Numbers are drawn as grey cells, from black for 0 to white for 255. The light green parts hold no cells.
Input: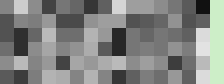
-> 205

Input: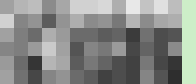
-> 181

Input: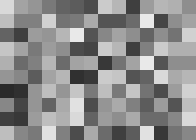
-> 163

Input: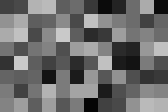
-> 73

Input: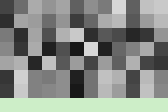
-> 109
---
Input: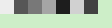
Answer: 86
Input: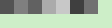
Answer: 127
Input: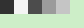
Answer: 244
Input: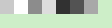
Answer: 254
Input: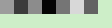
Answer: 59
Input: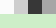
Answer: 206
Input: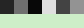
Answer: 111
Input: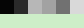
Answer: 42
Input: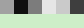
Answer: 15
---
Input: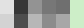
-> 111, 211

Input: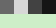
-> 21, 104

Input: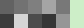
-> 120, 60

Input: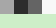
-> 248, 167

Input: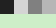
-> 182, 33

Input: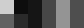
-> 78, 98
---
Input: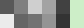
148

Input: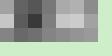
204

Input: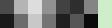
86

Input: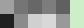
216

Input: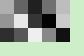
3

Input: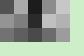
192

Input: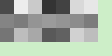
140

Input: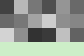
142

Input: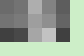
143
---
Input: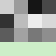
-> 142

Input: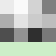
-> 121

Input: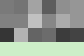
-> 67

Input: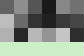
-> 45

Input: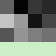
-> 113

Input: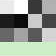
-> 212
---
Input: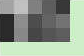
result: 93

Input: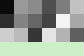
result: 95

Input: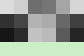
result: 36

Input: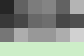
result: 209

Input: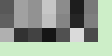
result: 74

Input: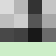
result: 106
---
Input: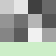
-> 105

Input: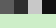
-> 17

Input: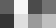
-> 114

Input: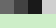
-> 207

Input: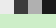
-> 26

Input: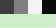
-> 10
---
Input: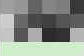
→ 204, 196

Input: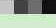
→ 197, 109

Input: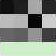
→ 204, 188

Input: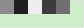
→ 238, 140

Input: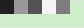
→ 244, 152

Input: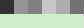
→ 199, 173

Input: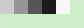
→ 247, 203

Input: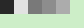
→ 226, 172

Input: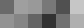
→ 198, 175

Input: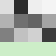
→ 244, 238
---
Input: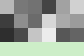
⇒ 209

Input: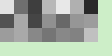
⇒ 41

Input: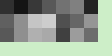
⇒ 35

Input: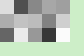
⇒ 159

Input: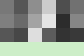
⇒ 113

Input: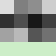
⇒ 206
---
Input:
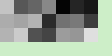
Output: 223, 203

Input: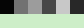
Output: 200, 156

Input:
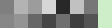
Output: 214, 193

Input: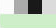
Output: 251, 219

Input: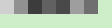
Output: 208, 158

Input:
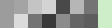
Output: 219, 211

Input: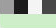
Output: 244, 158
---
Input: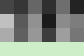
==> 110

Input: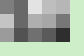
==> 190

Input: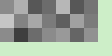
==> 87

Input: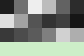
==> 98

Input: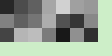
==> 160

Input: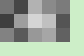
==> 138

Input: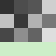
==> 85

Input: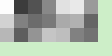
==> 233

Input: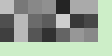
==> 170
